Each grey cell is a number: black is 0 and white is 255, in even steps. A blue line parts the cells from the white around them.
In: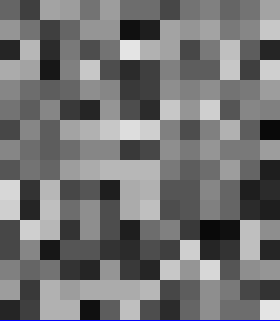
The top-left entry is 101
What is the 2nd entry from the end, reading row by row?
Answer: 109
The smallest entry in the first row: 63
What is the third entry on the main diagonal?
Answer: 43
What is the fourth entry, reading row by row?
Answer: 157
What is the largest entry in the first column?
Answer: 215
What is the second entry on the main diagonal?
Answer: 115
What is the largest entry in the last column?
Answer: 228
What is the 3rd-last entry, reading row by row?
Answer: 109
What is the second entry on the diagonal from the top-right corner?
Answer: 134
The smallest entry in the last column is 9
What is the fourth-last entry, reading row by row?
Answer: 142
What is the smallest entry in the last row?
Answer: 16
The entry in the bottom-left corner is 37
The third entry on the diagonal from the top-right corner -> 191

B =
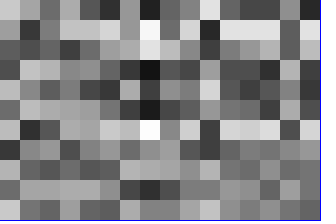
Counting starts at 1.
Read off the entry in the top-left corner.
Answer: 201
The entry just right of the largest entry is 136
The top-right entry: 40
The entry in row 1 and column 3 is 108
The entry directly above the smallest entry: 226
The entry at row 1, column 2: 165
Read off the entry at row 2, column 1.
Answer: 158
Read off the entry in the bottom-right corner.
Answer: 100
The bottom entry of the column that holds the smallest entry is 130
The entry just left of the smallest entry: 56
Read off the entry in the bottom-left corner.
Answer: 201
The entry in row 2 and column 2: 56
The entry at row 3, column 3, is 100
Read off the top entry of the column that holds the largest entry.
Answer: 33
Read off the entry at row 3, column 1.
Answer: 93
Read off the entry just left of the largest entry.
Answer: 188
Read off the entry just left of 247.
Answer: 151
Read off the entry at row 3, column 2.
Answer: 78
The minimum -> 19

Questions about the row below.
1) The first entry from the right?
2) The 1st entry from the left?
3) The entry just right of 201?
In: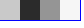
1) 246
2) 201
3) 43

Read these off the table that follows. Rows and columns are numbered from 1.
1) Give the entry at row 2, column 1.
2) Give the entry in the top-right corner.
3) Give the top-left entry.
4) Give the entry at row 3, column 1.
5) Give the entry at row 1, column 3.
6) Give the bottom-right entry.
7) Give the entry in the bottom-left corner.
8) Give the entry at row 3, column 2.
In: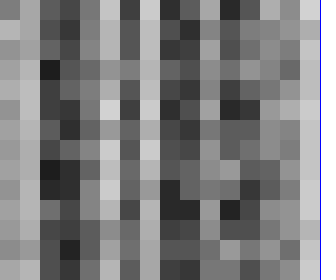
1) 181
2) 210
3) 125
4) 147
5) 92
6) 203
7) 167
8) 161
